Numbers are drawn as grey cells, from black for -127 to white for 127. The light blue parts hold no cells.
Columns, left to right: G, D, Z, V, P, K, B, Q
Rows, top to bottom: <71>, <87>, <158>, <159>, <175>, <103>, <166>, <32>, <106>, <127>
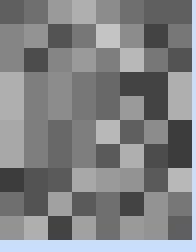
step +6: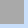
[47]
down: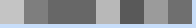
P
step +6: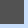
[-39]
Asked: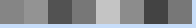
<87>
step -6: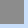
[6]
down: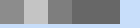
P

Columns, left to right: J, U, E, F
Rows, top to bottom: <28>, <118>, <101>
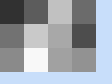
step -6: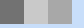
[-19  67  34]
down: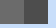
F
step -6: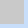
[67]
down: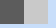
U

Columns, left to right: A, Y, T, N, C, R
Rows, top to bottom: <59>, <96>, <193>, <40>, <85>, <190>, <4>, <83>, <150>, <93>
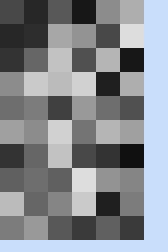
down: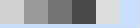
N
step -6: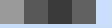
[ 19 -45 -75 -37]

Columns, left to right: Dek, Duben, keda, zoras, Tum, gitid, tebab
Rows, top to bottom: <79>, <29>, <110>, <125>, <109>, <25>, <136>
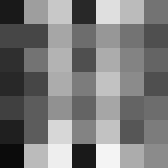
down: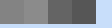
gitid
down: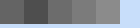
tebab
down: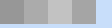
Tum
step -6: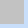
[60]
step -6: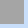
[31]

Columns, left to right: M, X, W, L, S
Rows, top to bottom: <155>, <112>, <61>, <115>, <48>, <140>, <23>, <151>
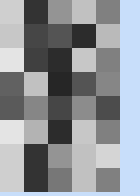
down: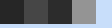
W
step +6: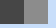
[-51  18]
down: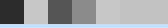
L
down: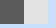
M

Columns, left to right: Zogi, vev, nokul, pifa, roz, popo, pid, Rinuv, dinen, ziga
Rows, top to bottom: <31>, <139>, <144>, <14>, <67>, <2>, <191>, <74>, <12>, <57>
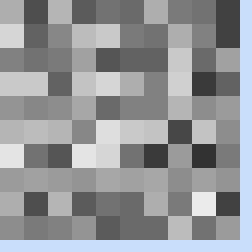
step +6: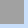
[39]
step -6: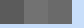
[-42 -19 -27]
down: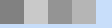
Zogi
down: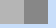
nokul
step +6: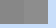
[13 19]
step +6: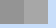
[26 45]

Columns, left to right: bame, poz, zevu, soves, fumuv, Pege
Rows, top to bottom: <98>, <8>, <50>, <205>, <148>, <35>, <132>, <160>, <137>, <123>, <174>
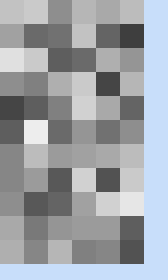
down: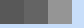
zevu
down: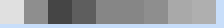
bame
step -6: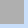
[41]
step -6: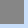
[0]
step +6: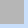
[60]
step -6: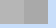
[48 35]
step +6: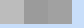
[66 33 39]

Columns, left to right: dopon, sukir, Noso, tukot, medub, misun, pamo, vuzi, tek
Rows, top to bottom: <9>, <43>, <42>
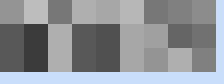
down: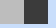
sukir
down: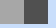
medub
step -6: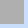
[41]
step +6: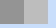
[26 67]
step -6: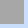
[33]
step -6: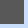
[-45]
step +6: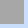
[45]

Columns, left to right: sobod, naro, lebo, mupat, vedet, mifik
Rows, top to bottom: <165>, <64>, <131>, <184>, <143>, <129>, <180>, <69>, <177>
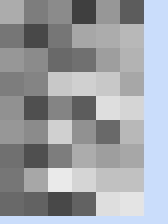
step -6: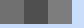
[-21 -54  -8]
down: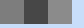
naro
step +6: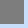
[4]
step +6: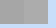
[44 50]
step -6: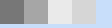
[-14  32 100  80]
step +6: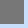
[-2]

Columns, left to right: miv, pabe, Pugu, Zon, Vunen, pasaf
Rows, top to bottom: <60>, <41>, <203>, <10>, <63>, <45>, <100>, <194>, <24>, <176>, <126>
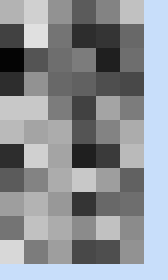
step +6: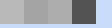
[ 64  42  50 -37]
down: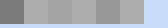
Pugu
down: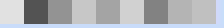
pabe
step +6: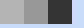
[ 57  30 -69]
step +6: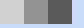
[ 86  24 -30]

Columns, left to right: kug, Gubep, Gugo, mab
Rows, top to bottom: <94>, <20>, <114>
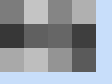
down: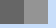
Gugo
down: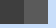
mab
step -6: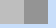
[56 14]
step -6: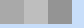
[35 56 14]

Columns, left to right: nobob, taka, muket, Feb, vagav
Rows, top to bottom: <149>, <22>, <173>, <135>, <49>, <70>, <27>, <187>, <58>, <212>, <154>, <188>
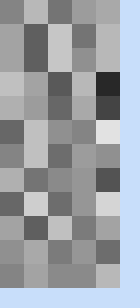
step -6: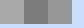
[ 35 -10  16]
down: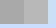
vagav
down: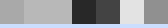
vagav
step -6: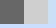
[-30  72]
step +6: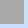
[47]
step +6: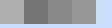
[54 -5 16 28]

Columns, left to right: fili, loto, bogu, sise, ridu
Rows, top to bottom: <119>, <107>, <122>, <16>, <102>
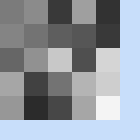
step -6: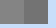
[ -2 -18]
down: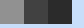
loto
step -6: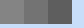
[ -2 -18 -39]
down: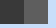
bogu
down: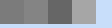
fili
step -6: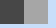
[-62  32]

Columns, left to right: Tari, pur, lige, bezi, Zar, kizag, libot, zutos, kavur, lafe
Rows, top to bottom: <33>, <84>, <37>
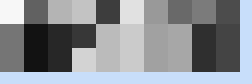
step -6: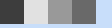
[-72  91  19 -28]
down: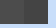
lafe
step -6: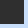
[-86]
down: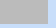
Zar

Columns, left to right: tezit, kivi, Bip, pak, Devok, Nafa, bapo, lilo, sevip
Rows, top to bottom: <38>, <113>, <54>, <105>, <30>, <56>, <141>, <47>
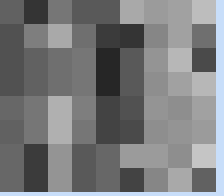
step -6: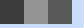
[-74  14 -44]
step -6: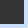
[-81]
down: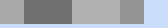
Bip
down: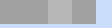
lilo
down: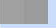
sevip
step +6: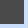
[-47]
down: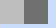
sevip

